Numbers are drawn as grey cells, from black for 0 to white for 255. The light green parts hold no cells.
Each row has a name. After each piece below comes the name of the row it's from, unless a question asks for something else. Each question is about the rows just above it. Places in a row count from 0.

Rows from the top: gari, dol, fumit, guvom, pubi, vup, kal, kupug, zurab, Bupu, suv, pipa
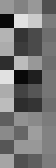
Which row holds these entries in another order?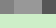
suv
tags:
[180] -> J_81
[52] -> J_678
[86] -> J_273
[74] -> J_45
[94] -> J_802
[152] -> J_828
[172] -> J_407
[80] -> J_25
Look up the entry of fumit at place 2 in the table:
J_45

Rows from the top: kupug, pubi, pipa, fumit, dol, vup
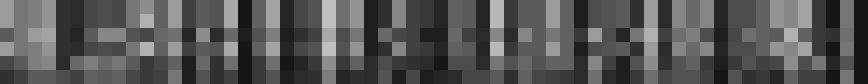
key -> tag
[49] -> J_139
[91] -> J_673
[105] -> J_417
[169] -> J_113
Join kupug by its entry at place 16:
J_113
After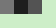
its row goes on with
[ 49  65  22  57  83  30  43  49 126  37  49  43  83  30  71  30  37  43
  71  71  91  49  97  71  65  57  43 111  43  30  57 111  71  83  83  65
  22  83  49  57  37  97  65  65  22 118  22]
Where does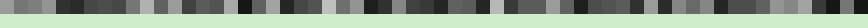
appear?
pubi

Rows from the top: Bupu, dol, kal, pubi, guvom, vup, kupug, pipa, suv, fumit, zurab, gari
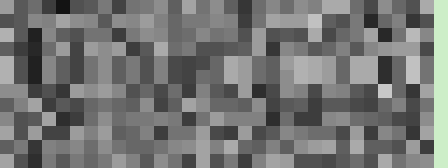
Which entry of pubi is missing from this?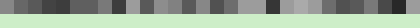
[149]
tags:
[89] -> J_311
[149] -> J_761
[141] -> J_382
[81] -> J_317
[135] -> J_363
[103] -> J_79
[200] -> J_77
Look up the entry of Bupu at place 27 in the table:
J_382
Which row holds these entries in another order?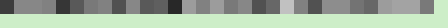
dol
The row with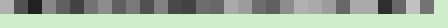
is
vup
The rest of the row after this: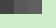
[ 61  89  89  73  67 103 129  73 115]
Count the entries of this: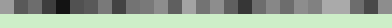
28
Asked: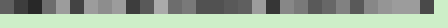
pubi

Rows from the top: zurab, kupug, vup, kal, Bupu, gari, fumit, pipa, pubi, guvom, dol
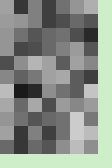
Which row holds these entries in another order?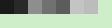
fumit
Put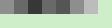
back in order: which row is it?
dol
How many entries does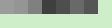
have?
7
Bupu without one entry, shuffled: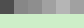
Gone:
[92]
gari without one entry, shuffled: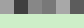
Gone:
[98]
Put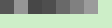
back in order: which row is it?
kal

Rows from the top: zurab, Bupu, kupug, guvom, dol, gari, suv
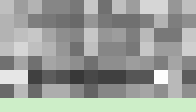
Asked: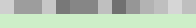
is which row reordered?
guvom
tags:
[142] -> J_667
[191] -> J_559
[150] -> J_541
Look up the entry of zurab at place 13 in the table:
J_559

